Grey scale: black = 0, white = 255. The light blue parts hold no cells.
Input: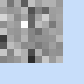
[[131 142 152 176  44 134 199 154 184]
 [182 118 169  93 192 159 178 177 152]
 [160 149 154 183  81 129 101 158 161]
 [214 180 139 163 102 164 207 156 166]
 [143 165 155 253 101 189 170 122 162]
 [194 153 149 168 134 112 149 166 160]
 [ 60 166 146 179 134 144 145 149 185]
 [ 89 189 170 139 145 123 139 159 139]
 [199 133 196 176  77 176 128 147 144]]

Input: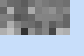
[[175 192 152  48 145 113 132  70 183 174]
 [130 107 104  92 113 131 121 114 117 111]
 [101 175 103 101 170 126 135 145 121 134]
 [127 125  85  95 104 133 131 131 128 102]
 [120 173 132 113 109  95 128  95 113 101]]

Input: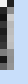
[[ 97 148]
 [241  32]
 [ 37 141]
 [ 18 204]
 [ 55 184]
 [ 30 189]
 [ 43 194]
 [ 55 189]
 [125 146]
 [ 22 143]]

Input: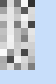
[[177 220 135 205 125]
 [ 89 217 115 247  48]
 [165 230 185  90 219]
 [219 229 203 244 215]
 [162 233 125 227  70]
 [193 235 193 161 229]
 [185 242 193 128 222]
 [214 239 203 214 208]
 [251 154 210  71 202]
 [170  74 242 216 182]]

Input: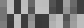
[[125  58 189  60 151  57  59 177 190  97 158 188]
 [130 189  59 188 103 189 188  83  61 160 106  62]
 [116 192  59 191  84 192 191  75  61 148  96  63]
 [116  61 191  60 140  58  60 168 188  83 153 187]]

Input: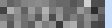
[[154  89 151 112  94 161 125 141  57 161 174  98 135  74  68]
 [133  99 112 131 135 140 134 114 104 105  87 101 209  79  75]
 [ 67 174 146  97 155 120 178 122 142 102 101 152 126  44 107]
 [122 105 140 114 135  89 161  77 150  97 126 105 143 124  84]]

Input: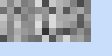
[[ 80 138 181 137 115 109 203  86 160 213 153 161 125]
 [184 136 179 125 139 217  76 200 178 166 129  75 125]
 [112 156  87 143 127 141 150  88 173  87 152 167 126]
 [198 145 175 124 148 196 145 218 168 167 172  94 160]
 [181 133 198 143 139 221 110 217 176 161 144  89 139]
 [174 133 171 153 142 195  50 163  99  75 112 145 113]]
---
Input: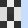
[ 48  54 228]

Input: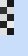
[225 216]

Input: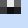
[91 14]

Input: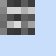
[146 210  54 121  60]

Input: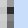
[208  46]

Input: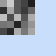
[154 167 185 110 165]
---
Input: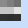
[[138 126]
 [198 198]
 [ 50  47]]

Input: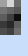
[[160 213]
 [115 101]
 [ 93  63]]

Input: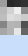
[[157  40]
 [185 209]
 [190 221]]

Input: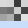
[[217 214]
 [121 111]
 [162 175]]

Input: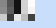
[[134  82]
 [139  92]
 [203  61]]

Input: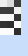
[[239 218]
 [ 60  59]
 [248 246]]

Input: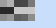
[[158 177]
 [ 40  41]
 [139 152]]

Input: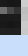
[[ 26  23]
 [111  71]
 [ 26  27]]
